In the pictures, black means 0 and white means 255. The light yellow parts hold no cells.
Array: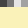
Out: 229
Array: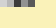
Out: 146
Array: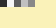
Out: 192
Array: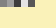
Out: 228
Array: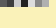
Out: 134
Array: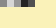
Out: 36
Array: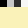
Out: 46
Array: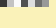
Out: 108
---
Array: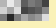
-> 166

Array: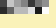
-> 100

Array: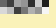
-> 188

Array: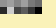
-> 204

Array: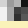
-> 167

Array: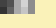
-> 98

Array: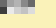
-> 233
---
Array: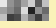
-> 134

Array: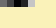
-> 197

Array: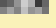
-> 116

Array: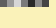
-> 68

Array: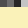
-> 196

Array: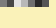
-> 85

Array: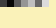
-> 219

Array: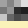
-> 88

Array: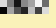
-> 219

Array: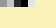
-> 228
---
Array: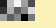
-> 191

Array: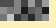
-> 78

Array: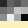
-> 98

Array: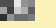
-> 79

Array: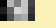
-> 182

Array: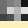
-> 125

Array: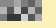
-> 137

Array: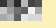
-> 127
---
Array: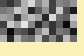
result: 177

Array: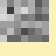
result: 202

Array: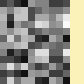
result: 88

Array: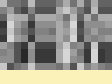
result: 199

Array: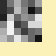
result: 188

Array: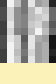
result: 63

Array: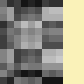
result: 62
